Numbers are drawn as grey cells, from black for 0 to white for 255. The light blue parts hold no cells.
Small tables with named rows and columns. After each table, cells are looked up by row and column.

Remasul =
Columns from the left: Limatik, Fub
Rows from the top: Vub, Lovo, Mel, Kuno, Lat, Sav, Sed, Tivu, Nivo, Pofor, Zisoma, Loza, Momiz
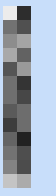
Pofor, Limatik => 100
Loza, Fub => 76
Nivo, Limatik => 61
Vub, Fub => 45
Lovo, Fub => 80
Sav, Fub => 52
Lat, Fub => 154
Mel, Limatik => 141
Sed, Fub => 71
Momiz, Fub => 171
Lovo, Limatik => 114
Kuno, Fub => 98
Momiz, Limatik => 196
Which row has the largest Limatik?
Vub

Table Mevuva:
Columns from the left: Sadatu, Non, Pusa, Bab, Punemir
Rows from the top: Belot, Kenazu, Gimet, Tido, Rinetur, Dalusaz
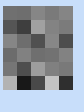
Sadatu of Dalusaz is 179
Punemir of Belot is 133
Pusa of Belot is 134
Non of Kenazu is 62
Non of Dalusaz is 24
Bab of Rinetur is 128
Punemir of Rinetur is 121
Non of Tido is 129
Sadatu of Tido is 108
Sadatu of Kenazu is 85
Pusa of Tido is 111
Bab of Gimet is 135
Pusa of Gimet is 80

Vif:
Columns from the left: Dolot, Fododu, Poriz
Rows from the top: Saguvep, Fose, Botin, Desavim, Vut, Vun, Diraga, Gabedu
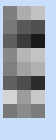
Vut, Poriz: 177
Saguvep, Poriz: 194
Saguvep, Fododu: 173
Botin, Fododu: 59
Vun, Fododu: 77
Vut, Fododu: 162
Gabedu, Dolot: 120
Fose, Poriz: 79
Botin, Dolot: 95
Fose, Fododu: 89
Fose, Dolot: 120
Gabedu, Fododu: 138
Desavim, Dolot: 135
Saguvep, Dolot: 126
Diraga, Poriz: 200
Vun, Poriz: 43
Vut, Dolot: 127
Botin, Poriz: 25
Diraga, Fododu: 156
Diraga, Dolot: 212

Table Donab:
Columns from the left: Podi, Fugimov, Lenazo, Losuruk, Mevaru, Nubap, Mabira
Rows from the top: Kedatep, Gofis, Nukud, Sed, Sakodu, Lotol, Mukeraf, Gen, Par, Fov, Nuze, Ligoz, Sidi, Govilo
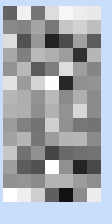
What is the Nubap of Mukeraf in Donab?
175
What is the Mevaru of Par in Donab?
145
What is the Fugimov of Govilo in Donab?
239
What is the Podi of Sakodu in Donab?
147
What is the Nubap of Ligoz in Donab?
36
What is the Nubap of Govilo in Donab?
139
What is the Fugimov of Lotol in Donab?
155
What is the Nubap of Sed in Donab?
48
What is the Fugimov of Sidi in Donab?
149
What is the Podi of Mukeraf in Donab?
182
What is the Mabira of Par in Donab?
116

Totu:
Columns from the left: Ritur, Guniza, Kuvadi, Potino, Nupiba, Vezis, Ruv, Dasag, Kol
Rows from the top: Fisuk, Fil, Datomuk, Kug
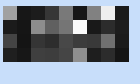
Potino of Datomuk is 45
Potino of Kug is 61
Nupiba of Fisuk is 121
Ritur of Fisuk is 161
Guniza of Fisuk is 23
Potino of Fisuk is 54

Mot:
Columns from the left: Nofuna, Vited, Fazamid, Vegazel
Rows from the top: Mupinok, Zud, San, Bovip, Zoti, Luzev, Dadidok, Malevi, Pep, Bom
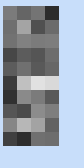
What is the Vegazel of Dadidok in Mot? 89
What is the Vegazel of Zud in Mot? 107
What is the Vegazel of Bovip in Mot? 109
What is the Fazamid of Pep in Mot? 163
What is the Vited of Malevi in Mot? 74
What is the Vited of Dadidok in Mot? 138
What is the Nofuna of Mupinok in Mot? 123
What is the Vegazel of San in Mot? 125
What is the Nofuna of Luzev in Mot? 59
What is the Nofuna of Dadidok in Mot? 49
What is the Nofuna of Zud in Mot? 111
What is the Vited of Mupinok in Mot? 101
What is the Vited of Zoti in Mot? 112
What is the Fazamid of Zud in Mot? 80
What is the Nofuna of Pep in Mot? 134
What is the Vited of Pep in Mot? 183
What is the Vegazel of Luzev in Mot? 217

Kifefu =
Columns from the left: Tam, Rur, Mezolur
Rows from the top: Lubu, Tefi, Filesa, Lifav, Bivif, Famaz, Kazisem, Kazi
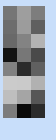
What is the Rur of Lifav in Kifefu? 119
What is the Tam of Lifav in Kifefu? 19
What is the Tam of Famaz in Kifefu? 203
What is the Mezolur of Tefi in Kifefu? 95
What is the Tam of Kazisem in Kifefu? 190
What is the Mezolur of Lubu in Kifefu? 125

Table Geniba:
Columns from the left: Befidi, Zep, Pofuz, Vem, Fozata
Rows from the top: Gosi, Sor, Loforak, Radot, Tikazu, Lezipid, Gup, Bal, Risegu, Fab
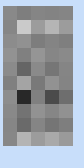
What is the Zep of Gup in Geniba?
40
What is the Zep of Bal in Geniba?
115
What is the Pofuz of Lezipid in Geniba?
121
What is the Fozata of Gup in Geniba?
110
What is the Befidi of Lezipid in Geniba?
128
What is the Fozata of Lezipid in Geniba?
132
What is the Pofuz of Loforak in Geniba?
125
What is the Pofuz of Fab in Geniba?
156
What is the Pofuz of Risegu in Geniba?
133
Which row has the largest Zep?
Sor

